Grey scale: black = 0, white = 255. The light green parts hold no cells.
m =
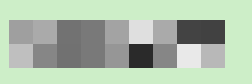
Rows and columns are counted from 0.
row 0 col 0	159
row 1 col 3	121
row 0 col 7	67
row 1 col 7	233

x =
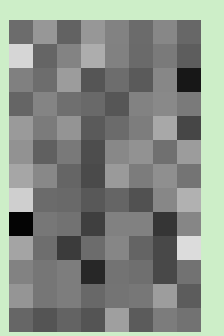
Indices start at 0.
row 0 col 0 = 108
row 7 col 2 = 105
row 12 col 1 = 84
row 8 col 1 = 119
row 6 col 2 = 101
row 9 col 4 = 134
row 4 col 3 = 90
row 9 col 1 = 110
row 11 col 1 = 118
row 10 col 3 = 39
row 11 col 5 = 119
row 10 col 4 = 115
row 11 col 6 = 157
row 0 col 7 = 103
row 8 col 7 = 134
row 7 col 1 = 107
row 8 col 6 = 53
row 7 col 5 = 81
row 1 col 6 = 122
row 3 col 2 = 111
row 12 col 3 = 84
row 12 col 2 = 99
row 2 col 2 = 156
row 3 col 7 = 122
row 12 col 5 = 91
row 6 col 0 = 166
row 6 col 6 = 143
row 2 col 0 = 128
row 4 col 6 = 168
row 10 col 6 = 72
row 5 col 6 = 112
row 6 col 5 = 124
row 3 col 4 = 86
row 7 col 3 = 88

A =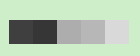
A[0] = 63
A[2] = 173
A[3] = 183

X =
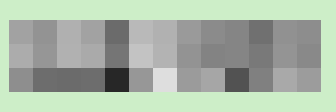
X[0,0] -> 162
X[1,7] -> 147
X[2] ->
[142, 109, 107, 109, 39, 151, 222, 155, 166, 82, 128, 169, 156]
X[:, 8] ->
[139, 131, 166]
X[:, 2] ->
[176, 177, 107]
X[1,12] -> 137
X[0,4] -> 107
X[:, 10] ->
[112, 121, 128]
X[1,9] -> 133
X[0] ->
[162, 147, 176, 162, 107, 185, 177, 154, 139, 133, 112, 145, 141]
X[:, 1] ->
[147, 150, 109]

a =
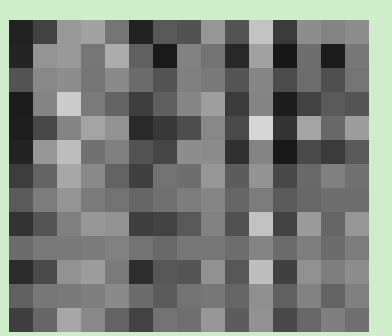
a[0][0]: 34
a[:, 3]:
[162, 118, 117, 122, 163, 113, 137, 122, 151, 123, 156, 127, 136]
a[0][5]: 34
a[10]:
[43, 73, 146, 156, 122, 46, 87, 85, 145, 86, 190, 65, 144, 126, 141]
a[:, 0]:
[34, 37, 83, 28, 30, 35, 60, 90, 51, 108, 43, 97, 62]
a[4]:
[30, 71, 132, 163, 146, 41, 57, 77, 135, 73, 214, 52, 164, 104, 157]
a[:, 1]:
[66, 148, 136, 132, 71, 151, 100, 124, 84, 120, 73, 119, 102]
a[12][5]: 66
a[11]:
[97, 119, 121, 127, 138, 108, 91, 115, 119, 101, 143, 96, 130, 100, 128]
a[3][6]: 95
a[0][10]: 195
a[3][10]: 132
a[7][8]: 133
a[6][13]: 128
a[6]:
[60, 100, 167, 137, 99, 64, 114, 110, 150, 93, 147, 72, 105, 128, 113]
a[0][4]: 116
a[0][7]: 82
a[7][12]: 103
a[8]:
[51, 84, 128, 151, 147, 63, 66, 88, 130, 81, 194, 67, 155, 102, 150]
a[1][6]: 26
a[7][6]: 113
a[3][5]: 62
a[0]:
[34, 66, 153, 162, 116, 34, 88, 82, 151, 83, 195, 58, 142, 131, 141]
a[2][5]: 108
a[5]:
[35, 151, 189, 113, 128, 83, 70, 142, 140, 48, 131, 24, 73, 58, 89]
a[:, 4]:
[116, 172, 138, 99, 146, 128, 99, 114, 147, 129, 122, 138, 99]
